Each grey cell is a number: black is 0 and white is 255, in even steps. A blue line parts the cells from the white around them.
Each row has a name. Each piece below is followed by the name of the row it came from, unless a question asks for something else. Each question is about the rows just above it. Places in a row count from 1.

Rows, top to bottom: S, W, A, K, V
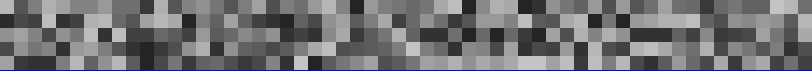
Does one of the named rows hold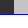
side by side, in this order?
yes
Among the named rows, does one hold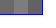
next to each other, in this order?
no
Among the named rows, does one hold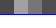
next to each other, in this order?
yes
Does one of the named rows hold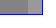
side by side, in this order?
yes
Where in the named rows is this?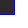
W, 1

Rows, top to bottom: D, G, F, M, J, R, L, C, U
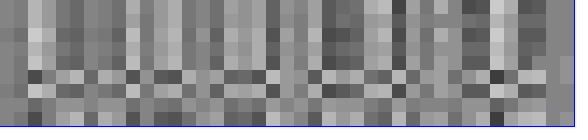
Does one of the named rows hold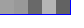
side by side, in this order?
no
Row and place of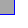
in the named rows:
L, 17
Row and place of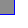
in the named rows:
G, 21
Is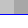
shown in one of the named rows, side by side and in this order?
no

